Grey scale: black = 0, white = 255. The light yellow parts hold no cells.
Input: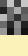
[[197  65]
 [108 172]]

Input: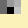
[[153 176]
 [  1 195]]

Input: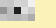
[[197 214]
 [187  31]]

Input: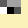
[[164 162]
 [  1  82]]

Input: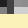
[[ 68 146]
 [ 67 207]]

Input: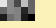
[[137  73]
 [137 130]]

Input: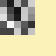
[[ 27 177]
 [ 66  19]]
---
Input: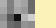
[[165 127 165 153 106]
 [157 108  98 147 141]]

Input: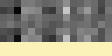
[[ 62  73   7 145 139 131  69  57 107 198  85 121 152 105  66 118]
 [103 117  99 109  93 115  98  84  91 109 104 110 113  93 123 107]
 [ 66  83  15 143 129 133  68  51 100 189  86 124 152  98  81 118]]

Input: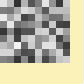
[[126 119 169 219 203 157  89 189 191 188]
 [131 230 112 127 143 164  78 202  68  64]
 [115 189  65 193 212 143 157 208  68 134]
 [213 213 125  76  83 207 115 172 211  85]]

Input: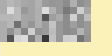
[[173 220 186 152 164 175 220 176 152 121 137 206 166]
 [173 183 113 165 150 175 155 195 152 140 159 143 153]
 [173  84 212 219 125 175  55 194 152 205 208 116 148]]

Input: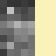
[[ 63 194  82  69  86]
 [122 144 178 151 163]
 [ 70  94 123 131 114]
 [ 59 112 107 129 119]]

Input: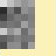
[[ 44 119  80 145 134]
 [107 119 112 159 130]
 [ 97 112 129 117 121]]
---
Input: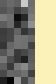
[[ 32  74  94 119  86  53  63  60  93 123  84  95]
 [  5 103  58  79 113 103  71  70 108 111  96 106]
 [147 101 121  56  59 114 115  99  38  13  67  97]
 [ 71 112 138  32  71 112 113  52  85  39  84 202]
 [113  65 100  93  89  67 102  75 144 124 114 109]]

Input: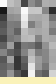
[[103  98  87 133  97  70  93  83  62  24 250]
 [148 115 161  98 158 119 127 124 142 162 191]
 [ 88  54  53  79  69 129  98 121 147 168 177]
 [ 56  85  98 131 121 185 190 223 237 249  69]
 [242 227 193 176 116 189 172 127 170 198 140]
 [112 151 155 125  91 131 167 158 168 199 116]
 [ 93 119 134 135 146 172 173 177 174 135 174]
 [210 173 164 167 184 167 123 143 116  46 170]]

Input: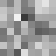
[[120 195 123 117 168 203 196 164]
 [143 153 138 197 152 160 173 131]
 [ 86 200 191 119 123 241 187 185]
 [222 110 136 176 193  57 121 126]
 [165 159 142 146 132  94 124 156]
 [161 211 141  93 114 168 210 210]
 [196 185 176 101 122 166 200 228]
 [154 179 149 110 177 164 186 191]]

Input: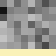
[[167 195 179 190  81  18 118]
 [154 174 171 147 150 126 163]
 [159 146 127 111 159 139 106]
 [131 117 166 163 160 140 143]
 [188 143 164  98 189  98 179]
 [117  89 118 143 173 120 124]
 [ 72 156 100 175 131 131  80]
 [133 130 157 159 134 151 115]]

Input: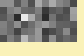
[[ 78 125 129  89  79 144]
 [125 108 106 115 127 145]
 [100  67 143  43 140  88]
 [185 111  82 234 106 128]
 [134 118 110 170 102  80]
 [152 153 139 115 127 169]
 [ 76  58 154  44  57 127]
 [143  77 129 115  88 170]
 [ 88  95  98  79  98 134]
 [105 137  96  85  76 120]
 [ 94  78  89 155 160  73]]

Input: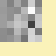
[[140 141 157 157 154 157]
 [146 132 174 144 145 130]
 [164 184 198 189 140 167]
 [117 147 189 168 185 131]
 [214 211  64 131 252 206]
 [201 121 201 197 158 128]]

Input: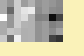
[[200 171 171 254 171 171]
 [109 196 151 151 105 149]
 [240 190 205 205 205 205]
 [175 175 179 220 228 157]
 [177 177 177 177 235 177]
 [146 146 146 128 140 146]
 [156 156 156 131 156 156]
 [ 67 139 128  13 139 149]
 [ 51 160 138  67 135 138]]
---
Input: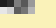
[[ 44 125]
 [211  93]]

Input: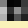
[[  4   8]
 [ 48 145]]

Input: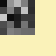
[[148 184]
 [131  57]]

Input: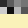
[[ 93 137]
 [ 15 184]]

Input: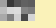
[[ 55  83]
 [216 219]]

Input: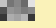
[[117 135]
 [149 141]]
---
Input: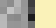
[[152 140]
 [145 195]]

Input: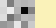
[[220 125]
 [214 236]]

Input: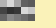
[[179 216]
 [ 68  48]]

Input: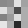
[[137 142]
 [223 171]]

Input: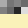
[[171 117]
 [127 102]]

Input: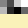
[[131  74]
 [184  40]]

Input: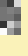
[[105  61]
 [117 128]]

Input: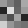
[[154 123]
 [ 37 222]]
